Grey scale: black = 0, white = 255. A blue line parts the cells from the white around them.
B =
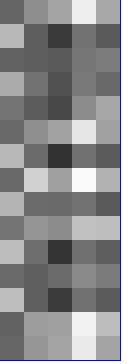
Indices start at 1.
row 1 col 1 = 101
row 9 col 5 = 90
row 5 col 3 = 72
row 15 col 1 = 102
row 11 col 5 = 94
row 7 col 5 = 91
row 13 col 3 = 59
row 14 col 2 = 157
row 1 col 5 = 168
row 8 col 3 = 159
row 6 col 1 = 104
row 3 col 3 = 90
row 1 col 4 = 238
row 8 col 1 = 105
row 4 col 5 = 105
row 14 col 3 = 159
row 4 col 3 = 81
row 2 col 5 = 89
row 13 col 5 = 91
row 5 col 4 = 140
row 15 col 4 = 234
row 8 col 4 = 251
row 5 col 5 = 166

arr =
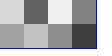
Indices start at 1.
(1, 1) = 215
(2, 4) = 62
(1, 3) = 240
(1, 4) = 130

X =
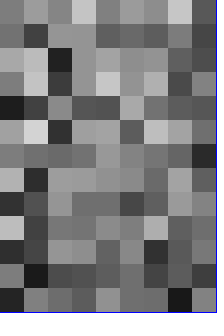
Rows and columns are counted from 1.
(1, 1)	125
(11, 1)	47
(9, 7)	95
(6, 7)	190
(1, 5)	128
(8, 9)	95
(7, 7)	117
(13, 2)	128
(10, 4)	116
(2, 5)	95
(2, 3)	149
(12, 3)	76
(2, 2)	65
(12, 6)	111
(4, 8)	74
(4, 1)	125
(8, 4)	155
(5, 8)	92
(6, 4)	159
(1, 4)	196
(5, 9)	86
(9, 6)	71
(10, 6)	126
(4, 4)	148
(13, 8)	24
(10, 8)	95
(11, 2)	69
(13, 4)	92
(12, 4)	81
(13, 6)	111
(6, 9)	111

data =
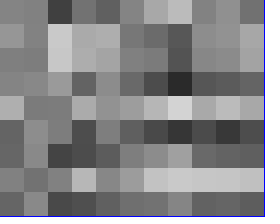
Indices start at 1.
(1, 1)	132
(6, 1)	100
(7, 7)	140
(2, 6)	119
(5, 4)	171
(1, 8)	187
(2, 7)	107
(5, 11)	168
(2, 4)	170
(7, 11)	95
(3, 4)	173
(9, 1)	101
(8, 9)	198
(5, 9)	169
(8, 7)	194
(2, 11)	167
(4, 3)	154
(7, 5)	92
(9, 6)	111
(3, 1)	127
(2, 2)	130
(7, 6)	126
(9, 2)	137
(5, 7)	182
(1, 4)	114
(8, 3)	129
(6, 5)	126
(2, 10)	146
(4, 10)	91
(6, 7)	73

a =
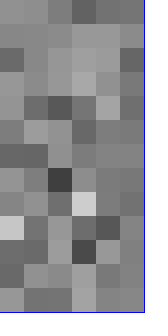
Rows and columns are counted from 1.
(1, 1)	145
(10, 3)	151
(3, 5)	155
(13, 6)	135
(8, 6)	120
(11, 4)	74
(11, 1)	109
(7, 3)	144
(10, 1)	198
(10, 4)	109
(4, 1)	151
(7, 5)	131
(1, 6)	117
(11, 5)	152
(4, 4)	168
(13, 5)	132
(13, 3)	116
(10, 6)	132
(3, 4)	159
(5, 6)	111
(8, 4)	141

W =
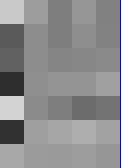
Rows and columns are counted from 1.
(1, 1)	201
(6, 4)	174
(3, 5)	138
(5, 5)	115
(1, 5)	129
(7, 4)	157
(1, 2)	157
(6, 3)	166
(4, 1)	46
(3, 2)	141
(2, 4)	142
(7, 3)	154

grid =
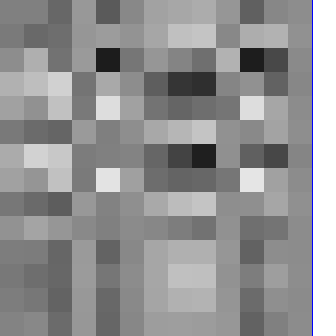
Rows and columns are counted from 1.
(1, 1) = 128
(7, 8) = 67
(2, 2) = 105
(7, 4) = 124
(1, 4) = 152
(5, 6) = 161
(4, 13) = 135
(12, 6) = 140
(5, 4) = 121
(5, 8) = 101
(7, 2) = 210
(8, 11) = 229
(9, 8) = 188
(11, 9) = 176
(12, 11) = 125
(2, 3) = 110
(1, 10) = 150
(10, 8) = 125
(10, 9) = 114
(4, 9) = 47
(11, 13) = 140
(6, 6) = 142
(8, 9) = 103
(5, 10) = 117
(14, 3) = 107
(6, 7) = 168
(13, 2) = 119
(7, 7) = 102
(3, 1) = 141
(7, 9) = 31
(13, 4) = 152
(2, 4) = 150
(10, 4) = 137
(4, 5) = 169
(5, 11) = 221
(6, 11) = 137
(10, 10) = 145
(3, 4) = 154
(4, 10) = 133
